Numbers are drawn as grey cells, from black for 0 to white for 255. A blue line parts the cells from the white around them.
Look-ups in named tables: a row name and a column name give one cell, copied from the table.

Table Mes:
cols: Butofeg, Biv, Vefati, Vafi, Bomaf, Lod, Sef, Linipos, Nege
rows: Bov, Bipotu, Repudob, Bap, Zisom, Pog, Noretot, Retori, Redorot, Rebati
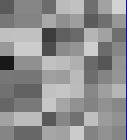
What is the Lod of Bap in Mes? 148
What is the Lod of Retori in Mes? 145
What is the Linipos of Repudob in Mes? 162
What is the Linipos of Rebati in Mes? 145
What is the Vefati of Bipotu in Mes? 132
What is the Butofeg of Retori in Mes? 102
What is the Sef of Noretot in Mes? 135
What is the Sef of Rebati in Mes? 131
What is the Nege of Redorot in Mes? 146
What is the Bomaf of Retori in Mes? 165
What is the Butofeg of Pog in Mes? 119

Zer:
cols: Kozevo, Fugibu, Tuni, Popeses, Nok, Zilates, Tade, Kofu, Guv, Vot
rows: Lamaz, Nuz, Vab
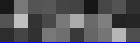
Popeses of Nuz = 73
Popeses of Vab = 120
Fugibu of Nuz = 192
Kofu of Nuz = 127
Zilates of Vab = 57
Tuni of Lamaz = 84
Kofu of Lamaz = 70
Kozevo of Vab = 45
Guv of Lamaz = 83
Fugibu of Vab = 69
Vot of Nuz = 37
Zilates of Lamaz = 67
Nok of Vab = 111
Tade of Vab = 102
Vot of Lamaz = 48
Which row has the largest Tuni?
Lamaz

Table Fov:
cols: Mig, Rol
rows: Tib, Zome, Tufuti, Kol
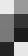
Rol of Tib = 153
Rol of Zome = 53
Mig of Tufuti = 121
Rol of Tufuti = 27
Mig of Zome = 122
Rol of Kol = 231
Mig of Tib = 234
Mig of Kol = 36

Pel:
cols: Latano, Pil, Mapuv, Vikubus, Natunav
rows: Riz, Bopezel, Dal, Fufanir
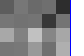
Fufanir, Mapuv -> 153
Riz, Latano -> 93
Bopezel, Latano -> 118
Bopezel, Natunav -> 116
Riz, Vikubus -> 111
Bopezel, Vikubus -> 55
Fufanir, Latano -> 118
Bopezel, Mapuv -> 116
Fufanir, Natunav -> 175
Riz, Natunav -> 45
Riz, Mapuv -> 106
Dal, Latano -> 168
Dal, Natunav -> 167
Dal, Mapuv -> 193

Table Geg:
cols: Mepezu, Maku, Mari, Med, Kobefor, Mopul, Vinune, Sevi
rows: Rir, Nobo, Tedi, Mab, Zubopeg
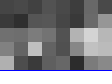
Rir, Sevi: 73
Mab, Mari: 192
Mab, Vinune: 193
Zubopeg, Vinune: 123
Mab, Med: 99
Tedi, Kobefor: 82
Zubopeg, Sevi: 137
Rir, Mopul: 61
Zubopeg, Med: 95
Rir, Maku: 73
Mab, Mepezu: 129
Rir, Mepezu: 69
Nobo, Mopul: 57
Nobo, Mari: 85
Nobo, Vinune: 106
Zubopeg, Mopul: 44
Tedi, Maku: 110
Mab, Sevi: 187
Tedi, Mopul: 179

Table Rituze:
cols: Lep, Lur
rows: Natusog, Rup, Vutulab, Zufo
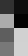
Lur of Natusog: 14
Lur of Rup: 3
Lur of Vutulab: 209
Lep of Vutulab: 94
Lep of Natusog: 50
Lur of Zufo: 210
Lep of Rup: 171
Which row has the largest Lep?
Rup

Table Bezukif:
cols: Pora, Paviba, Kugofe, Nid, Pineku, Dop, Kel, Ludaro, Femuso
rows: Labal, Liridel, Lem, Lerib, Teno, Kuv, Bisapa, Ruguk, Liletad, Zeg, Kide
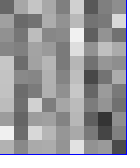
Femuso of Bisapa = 121
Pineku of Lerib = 122
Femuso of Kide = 74
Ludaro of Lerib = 192
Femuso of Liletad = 142
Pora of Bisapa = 194

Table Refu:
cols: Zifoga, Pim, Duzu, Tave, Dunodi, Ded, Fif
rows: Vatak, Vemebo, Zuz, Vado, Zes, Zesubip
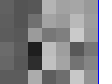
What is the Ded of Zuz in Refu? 202
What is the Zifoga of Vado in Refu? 107
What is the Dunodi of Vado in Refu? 158
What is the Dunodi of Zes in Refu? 164
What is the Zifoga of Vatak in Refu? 97
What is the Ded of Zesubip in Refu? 200
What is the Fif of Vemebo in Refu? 158
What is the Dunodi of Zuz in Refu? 127
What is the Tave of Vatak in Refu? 180
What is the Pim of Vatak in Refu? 84
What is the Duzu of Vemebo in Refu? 112
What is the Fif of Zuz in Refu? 155
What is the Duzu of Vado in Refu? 30
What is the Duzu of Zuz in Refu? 155
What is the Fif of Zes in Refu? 133
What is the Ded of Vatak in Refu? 166
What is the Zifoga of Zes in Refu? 103
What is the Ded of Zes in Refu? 115

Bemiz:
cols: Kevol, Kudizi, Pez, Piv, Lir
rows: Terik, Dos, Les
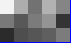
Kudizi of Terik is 173
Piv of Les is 95
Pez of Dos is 123
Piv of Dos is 148
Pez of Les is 86
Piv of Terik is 178
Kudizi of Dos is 88
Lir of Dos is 52
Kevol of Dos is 121
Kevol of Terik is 243
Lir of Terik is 133
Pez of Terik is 114
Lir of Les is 124
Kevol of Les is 43
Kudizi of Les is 78

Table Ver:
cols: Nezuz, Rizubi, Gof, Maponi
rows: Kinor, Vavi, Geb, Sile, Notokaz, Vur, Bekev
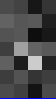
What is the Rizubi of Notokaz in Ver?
29
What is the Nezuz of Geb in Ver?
83
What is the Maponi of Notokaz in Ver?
34
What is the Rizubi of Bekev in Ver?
64
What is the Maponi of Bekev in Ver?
75
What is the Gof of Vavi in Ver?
89
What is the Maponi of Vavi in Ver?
31
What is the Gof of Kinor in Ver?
23
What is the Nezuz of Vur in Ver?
61
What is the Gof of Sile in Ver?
99
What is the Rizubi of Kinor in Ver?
67
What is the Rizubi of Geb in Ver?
87
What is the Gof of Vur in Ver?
52
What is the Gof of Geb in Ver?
14
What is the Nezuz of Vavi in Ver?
98
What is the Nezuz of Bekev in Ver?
75
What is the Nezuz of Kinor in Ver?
75
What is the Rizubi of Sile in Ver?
161

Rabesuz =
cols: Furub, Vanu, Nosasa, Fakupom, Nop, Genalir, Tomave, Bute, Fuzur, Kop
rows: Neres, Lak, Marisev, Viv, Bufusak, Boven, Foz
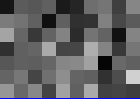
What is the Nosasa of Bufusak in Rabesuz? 94
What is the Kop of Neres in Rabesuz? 134
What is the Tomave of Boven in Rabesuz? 96
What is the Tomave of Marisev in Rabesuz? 116
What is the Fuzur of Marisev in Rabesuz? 17
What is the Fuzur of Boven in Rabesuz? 77
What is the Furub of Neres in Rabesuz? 21
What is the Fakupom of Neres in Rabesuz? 96
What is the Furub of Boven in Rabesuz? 100
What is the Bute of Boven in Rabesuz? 49
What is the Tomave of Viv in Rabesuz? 174
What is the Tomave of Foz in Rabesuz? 170
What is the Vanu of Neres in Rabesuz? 91
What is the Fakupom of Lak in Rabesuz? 16
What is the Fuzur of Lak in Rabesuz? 72
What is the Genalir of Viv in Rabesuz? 70
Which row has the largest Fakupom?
Viv

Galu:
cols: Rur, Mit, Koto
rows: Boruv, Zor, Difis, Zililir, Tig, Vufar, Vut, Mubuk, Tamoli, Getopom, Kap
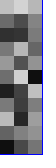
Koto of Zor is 132
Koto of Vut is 192
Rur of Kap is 15
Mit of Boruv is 211
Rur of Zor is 107
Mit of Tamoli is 39
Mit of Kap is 73
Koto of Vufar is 15
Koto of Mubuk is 126
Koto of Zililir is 102
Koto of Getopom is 146
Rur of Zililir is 120
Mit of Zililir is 183
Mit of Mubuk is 62
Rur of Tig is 153
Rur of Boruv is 191

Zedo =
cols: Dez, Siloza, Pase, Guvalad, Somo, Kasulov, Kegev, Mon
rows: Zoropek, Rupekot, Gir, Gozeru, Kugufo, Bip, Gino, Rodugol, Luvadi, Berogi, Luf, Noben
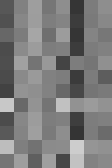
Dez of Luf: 189
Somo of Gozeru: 128
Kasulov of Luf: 205
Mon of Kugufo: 144
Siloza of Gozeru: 139
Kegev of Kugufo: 117
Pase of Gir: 166
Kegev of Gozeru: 124
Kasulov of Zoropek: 53
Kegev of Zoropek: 124
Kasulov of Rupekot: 60
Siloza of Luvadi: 135
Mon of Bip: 93
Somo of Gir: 156
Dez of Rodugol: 200
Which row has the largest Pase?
Gir

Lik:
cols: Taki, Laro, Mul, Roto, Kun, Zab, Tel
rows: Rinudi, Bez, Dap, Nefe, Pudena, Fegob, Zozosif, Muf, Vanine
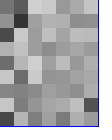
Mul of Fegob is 202
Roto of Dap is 191
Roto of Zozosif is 159
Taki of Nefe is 177
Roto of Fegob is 148
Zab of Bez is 142
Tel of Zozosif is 173
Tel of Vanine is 155
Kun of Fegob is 150
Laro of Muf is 125
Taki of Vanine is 72
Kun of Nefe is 157
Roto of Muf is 165
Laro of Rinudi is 90
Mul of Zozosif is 139
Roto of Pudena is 160
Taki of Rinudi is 116
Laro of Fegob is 108
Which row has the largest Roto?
Rinudi

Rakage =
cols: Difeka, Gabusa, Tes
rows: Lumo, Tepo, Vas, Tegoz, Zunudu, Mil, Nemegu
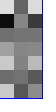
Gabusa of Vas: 116
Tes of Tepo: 58
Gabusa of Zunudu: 130
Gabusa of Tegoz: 134
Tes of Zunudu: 186
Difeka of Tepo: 12
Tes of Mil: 89
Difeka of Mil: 108

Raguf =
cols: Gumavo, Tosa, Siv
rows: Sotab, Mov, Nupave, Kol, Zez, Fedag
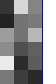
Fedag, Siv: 41
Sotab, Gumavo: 53
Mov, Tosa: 115
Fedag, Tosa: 61
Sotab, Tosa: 215
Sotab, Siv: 132
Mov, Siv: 122
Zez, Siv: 92
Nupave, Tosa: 115
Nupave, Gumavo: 156
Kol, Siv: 96
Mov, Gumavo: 35
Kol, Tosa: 79
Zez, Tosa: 43

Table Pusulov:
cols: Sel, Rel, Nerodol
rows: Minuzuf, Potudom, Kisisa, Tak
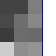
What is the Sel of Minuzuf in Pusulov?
67
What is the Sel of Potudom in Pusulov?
72
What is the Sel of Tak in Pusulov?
205
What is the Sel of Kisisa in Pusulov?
59
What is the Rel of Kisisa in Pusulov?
108
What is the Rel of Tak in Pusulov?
142
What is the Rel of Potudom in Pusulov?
110
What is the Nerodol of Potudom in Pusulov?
136
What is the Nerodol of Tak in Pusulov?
148
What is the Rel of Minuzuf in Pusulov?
66
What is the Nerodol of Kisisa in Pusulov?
106
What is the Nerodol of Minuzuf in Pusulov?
126
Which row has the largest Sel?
Tak

